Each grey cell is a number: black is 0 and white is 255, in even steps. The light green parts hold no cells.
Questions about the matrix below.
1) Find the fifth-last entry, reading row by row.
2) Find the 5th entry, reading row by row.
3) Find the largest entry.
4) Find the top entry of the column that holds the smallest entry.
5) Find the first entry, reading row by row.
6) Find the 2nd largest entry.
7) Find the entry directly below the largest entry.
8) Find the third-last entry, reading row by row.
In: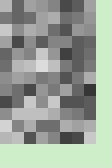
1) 161
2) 132
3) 220
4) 161
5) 182
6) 211
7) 121
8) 64

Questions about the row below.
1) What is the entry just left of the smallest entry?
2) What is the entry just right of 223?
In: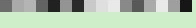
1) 159
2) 233

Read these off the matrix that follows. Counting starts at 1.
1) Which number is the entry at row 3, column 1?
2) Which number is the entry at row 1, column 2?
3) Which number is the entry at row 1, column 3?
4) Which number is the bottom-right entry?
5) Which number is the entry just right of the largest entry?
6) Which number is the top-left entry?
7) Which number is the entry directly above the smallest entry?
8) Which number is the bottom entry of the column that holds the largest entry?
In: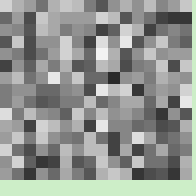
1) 145
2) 177
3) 156
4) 168
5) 177
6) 210
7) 168
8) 177

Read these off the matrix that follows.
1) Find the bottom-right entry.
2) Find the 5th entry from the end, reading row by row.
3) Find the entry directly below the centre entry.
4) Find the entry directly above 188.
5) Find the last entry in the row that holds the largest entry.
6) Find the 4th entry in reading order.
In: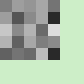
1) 41
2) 97
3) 167
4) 126
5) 220
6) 167

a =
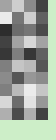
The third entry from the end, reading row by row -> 75
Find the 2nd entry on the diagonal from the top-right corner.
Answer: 206
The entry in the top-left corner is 163
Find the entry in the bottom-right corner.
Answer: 66
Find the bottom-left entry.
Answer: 175
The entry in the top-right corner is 66
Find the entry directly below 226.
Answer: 175

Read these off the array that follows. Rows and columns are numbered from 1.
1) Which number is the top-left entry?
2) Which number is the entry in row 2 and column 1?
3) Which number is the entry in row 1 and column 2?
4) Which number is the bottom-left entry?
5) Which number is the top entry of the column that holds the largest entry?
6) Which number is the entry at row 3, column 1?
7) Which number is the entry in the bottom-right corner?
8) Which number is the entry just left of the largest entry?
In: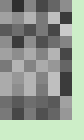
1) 132
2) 161
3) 47
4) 121
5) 141
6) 89
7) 151
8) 71

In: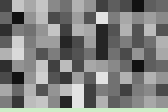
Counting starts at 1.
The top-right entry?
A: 104
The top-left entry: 64
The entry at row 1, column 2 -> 197
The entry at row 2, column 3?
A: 148
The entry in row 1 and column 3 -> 168
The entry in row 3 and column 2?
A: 125
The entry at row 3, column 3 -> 113
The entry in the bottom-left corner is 125
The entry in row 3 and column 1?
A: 46
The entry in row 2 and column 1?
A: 104
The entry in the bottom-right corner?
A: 148
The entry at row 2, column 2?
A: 17
